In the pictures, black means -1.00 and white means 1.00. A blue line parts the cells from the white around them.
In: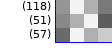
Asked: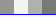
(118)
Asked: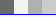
(57)
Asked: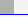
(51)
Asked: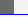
(57)
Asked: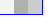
(57)

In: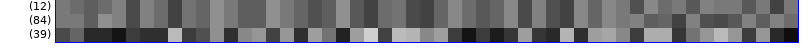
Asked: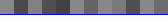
(12)
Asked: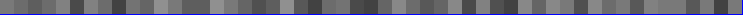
(12)
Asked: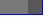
(12)
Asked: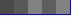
(84)
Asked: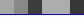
(39)
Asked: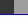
(39)

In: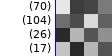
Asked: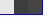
(70)
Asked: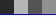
(26)
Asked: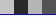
(17)
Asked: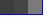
(70)
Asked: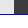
(70)

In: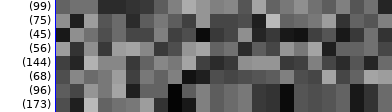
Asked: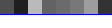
(75)
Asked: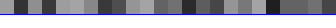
(56)
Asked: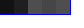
(68)
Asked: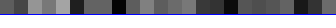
(96)
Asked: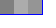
(99)
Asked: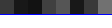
(45)

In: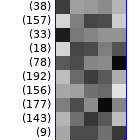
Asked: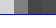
(157)
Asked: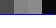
(78)
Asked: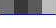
(143)
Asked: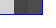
(18)
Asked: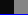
(177)

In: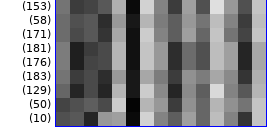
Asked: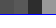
(58)
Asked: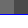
(171)
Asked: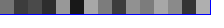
(183)
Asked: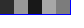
(183)

